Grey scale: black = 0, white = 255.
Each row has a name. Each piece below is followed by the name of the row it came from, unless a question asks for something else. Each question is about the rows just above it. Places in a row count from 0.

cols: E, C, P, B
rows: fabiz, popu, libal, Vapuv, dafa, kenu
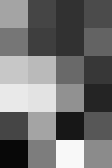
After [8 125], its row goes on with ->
[248 139]
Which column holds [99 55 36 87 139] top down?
B
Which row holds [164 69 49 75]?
fabiz
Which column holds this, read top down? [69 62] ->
C
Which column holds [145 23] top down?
P
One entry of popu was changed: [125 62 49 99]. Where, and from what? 0, [118]
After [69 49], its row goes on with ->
[75]

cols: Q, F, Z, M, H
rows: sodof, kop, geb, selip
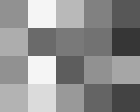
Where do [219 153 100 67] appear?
selip
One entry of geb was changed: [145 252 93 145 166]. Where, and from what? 1, [245]

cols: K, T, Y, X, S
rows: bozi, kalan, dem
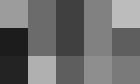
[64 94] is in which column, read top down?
Y
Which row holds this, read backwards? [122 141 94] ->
dem
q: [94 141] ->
dem
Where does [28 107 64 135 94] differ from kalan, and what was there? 3, [129]
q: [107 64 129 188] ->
bozi
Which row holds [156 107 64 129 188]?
bozi

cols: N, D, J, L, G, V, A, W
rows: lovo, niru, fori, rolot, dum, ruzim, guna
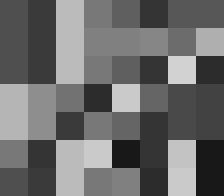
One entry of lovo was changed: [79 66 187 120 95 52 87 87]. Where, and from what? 1, [58]
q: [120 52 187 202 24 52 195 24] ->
ruzim
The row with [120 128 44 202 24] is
guna
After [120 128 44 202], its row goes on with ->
[24]
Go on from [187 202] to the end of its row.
[24 52 195 24]
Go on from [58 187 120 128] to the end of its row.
[44 202 24]
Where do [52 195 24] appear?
ruzim

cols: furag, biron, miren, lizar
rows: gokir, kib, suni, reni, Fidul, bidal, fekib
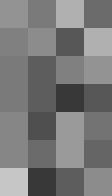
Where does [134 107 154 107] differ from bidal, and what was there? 3, [101]
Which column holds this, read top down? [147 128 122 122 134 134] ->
furag
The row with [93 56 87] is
reni

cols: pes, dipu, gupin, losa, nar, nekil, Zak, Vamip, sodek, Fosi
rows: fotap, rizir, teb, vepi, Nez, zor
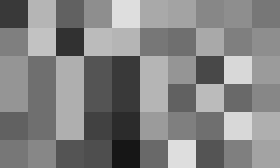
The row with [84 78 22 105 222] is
zor
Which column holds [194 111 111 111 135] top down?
dipu
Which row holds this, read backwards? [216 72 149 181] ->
teb

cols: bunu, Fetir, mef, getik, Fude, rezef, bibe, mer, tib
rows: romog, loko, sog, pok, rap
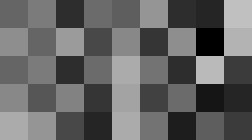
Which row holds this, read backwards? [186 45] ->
sog
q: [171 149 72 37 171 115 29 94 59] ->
rap

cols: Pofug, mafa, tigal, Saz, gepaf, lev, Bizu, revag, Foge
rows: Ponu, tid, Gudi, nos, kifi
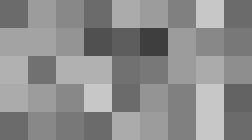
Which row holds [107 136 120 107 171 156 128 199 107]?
kifi
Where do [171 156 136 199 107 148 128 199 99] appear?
nos

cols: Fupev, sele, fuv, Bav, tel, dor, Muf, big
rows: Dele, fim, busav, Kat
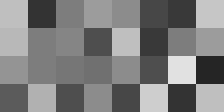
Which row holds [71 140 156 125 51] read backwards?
Dele
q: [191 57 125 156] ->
fim
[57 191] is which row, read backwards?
fim
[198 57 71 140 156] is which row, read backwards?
Dele
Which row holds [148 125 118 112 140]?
busav
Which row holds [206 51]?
Kat
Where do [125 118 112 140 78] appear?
busav

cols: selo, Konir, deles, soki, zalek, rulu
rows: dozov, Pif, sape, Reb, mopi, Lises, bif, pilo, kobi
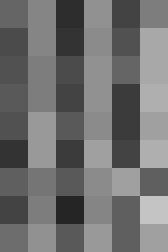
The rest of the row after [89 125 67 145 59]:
[175]
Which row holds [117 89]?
bif
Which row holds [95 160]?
kobi
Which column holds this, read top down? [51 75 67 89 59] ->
deles
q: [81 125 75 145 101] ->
sape
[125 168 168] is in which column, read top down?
rulu
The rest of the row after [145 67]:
[125]

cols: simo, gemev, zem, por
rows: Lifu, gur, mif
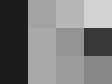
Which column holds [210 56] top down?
por
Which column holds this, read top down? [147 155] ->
zem
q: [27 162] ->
Lifu
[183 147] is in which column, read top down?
zem
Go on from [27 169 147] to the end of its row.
[56]
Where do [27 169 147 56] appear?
gur
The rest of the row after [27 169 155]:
[134]

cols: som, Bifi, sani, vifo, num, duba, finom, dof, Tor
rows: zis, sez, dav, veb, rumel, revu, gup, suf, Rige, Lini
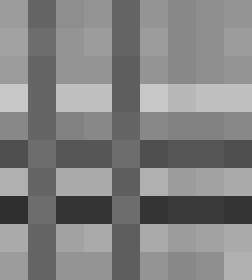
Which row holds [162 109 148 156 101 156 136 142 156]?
sez
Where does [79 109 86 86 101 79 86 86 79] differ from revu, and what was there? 4, [109]
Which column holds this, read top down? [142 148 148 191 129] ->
sani

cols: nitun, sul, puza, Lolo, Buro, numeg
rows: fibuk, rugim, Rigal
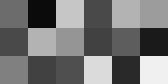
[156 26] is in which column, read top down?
numeg
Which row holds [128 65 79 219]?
Rigal
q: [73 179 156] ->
fibuk
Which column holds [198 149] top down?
puza
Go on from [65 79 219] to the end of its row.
[41 240]

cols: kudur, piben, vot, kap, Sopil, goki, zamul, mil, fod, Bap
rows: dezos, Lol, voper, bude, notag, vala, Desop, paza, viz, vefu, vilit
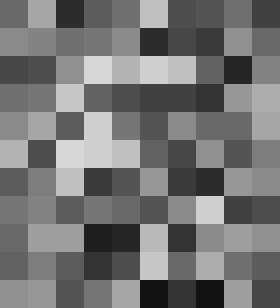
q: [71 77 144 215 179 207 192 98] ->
voper
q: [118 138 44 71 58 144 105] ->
Lol
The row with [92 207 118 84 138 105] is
notag
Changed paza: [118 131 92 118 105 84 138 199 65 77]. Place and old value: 7, [207]
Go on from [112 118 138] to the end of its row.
[44 71 58 144 105]

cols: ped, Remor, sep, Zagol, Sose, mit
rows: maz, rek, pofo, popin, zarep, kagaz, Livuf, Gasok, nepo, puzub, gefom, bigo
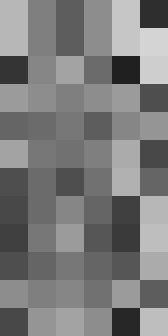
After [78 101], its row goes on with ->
[119 101 86 171]
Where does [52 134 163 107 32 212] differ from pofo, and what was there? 5, [206]

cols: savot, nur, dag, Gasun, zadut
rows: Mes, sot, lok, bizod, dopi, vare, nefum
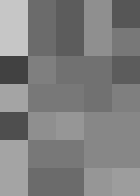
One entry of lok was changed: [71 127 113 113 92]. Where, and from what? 0, [65]
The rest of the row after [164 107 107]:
[150 157]

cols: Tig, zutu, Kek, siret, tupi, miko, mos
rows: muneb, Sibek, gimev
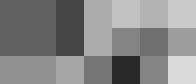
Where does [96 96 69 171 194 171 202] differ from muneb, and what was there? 5, [179]
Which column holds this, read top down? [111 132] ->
miko
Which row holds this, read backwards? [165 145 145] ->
gimev
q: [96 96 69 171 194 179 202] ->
muneb

